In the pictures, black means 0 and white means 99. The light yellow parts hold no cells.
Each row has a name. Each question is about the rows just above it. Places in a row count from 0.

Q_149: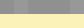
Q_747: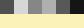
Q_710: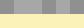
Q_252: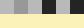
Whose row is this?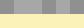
Q_710
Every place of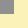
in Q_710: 0 3 5
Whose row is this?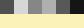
Q_747
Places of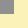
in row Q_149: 0 2 3 4
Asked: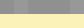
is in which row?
Q_149
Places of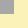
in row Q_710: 1 2 4

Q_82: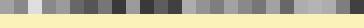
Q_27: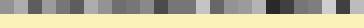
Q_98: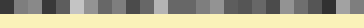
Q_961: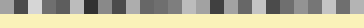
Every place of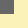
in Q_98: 7 10 12 13 18
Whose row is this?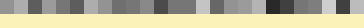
Q_27
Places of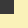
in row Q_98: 0 3
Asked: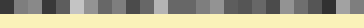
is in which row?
Q_98
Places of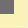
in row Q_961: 3 11 20 24

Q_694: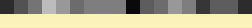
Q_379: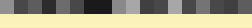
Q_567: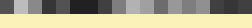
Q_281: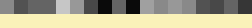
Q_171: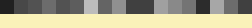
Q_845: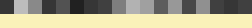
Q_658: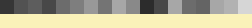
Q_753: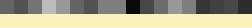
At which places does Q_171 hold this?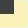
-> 9 10 17
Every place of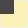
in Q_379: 1 5 11 13 15
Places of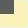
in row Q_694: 10 15 16
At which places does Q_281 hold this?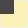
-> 6 15
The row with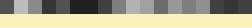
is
Q_567
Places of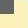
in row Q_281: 2 3 8 16
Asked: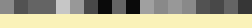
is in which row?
Q_281

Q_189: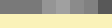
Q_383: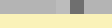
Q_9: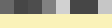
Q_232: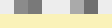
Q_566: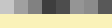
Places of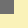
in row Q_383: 5
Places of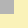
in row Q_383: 0 1 2 3 6 7
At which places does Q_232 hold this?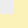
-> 0 3 4 7
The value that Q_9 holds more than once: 27
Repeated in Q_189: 47
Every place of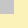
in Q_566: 0

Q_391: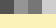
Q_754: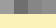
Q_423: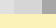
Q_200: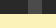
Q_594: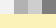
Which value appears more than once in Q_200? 16
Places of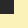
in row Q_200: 0 1 3

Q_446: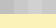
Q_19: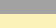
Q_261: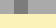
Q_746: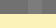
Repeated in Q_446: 78
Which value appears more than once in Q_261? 66
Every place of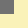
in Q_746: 0 1 3
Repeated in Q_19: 63

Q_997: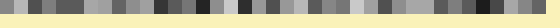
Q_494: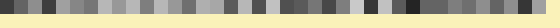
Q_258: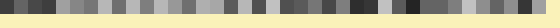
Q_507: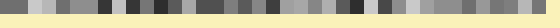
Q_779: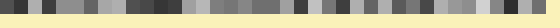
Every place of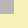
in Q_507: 3 37
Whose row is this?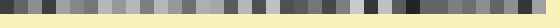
Q_494
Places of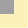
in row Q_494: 4 38
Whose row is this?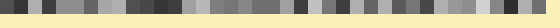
Q_779

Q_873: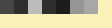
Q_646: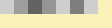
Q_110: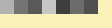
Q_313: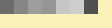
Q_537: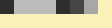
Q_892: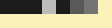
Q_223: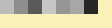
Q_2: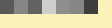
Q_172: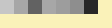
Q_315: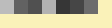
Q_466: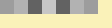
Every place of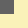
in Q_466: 2 4
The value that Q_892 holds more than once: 11
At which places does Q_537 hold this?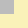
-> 1 2 3
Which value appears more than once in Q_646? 80

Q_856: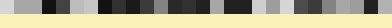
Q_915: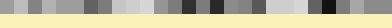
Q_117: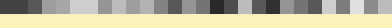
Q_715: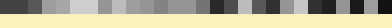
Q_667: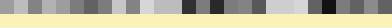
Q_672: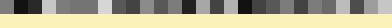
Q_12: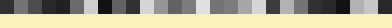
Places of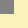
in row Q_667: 2 9 17
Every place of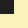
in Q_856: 14 16 17 26
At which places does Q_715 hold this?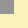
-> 7 10 12 13 20 24
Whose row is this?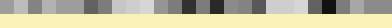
Q_915
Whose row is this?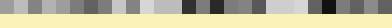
Q_667
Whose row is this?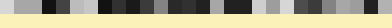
Q_856

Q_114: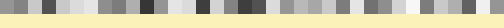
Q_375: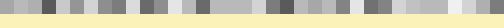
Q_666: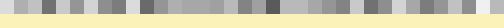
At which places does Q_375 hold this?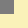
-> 8 19 35
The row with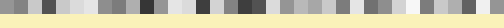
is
Q_114
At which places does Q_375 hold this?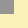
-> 5
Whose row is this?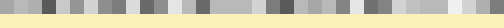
Q_375
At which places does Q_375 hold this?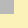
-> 1 13 15 16 17 21 23 30 31
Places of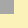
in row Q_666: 13 14 22 29
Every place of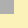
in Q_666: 1 12

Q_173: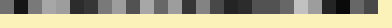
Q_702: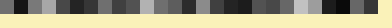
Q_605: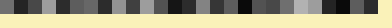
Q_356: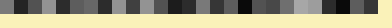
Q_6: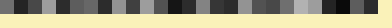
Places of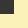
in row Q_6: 15
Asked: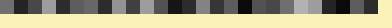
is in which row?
Q_605

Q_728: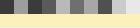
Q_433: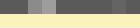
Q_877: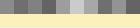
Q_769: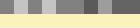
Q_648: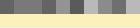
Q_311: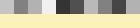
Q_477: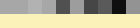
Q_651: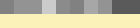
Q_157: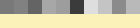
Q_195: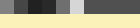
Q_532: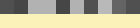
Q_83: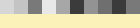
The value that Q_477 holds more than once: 65
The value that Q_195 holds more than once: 31
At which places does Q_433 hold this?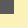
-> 0 1 4 5 6 7 9
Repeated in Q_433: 35
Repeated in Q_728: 23
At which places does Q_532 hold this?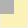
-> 2 3 5
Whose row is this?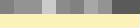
Q_651

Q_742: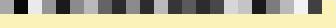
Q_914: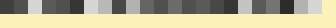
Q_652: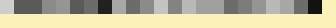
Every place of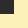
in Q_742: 8 10 14
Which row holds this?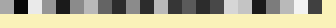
Q_742
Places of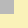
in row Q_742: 6 11 20
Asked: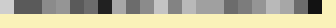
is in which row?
Q_652
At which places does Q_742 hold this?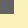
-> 7

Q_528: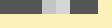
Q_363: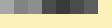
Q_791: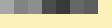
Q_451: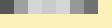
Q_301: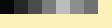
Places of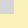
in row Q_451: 2 4
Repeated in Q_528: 33
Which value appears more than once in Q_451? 83
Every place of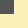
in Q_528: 0 1 2 5 6

